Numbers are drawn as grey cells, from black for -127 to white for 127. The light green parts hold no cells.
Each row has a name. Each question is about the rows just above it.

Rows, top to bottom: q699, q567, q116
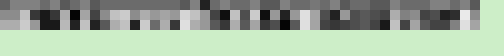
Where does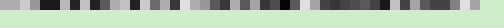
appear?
q116
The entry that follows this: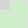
[65]
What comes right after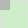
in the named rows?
[-93]
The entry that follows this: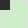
[106]
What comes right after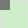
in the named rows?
[-20]
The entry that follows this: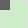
[1]

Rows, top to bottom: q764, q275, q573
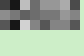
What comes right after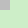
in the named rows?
[-18]
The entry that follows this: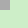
[-52]
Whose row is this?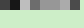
q764
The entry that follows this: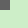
[-18]
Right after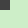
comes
[-104]
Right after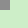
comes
[-7]

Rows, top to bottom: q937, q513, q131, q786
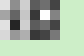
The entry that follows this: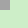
[-26]
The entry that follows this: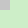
[-71]
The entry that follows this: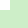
[3]
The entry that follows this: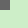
[70]

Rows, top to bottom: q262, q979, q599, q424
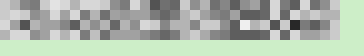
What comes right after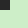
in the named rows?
[-4]
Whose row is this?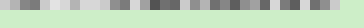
q262
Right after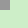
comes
[33]
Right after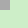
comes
[6]
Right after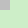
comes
[-15]

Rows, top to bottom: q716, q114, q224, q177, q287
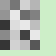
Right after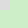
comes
[104]
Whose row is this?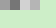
q716

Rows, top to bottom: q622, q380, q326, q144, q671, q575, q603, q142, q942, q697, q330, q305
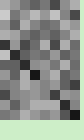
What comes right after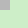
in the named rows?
[23]
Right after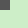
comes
[-105]
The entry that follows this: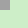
[-8]

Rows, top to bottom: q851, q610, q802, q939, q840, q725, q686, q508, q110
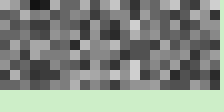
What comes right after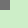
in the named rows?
[-76]
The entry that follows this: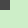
[19]

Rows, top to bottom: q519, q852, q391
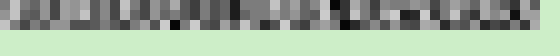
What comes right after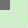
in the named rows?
[42]
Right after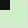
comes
[32]
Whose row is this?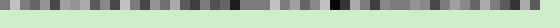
q519
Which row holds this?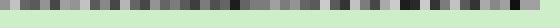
q852
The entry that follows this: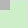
[-26]

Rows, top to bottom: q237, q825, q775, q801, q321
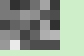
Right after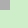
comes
[55]
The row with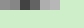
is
q801
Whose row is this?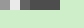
q321
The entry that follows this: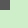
[-50]

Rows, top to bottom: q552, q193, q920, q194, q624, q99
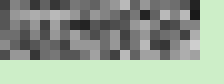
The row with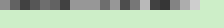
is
q624
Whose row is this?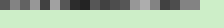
q920
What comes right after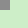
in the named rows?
[-29]
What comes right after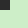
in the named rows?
[-92]

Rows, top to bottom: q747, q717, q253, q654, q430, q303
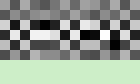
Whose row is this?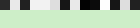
q654
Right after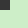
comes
[62]
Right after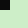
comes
[126]
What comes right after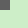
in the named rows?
[52]

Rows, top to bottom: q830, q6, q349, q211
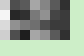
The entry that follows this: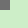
[-49]
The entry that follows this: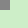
[-37]

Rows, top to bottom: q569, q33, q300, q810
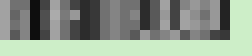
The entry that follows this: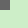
[4]
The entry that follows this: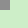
[-14]
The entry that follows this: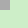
[-5]
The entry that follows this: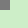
[24]

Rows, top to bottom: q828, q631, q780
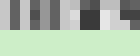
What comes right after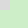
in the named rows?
[-69]
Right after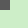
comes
[-29]

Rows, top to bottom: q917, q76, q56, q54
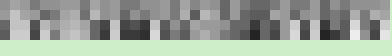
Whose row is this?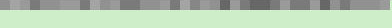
q917
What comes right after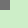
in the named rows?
[55]
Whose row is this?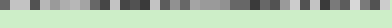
q56
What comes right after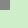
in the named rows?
[26]

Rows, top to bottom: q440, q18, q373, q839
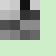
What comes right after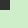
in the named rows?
[-67]
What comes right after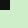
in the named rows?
[74]
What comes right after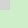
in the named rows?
[74]

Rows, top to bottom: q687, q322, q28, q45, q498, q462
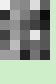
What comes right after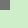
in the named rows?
[-84]
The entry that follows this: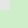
[-41]
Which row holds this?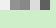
q687
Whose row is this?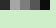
q322
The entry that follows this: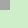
[-2]
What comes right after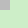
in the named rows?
[-41]

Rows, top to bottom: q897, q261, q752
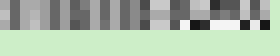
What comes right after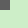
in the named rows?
[-2]
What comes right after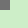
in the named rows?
[42]
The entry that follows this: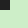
[106]
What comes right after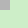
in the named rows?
[30]

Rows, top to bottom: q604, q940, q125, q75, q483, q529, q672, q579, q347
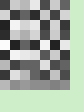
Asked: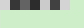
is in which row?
q940
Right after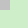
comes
[-52]
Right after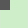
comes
[75]

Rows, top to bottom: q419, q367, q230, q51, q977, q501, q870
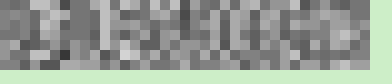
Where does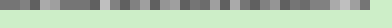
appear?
q51
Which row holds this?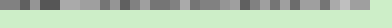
q870
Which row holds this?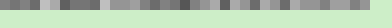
q230
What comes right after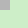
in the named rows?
[-10]
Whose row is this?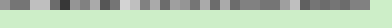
q501
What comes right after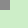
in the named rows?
[1]

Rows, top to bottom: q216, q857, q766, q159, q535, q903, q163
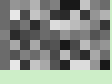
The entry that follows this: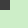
[40]
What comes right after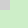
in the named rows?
[59]
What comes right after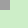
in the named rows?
[-75]
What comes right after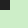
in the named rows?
[92]
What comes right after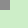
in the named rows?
[50]
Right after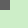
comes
[21]

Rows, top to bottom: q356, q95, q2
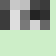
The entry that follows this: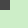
[-68]
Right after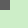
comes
[72]
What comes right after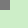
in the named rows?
[83]

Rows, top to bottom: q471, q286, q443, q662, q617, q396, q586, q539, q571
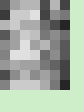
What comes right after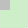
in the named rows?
[-7]
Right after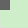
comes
[-60]
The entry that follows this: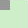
[43]
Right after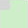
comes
[-18]

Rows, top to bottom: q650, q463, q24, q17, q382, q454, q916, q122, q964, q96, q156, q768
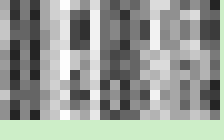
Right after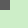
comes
[16]
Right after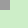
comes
[-68]

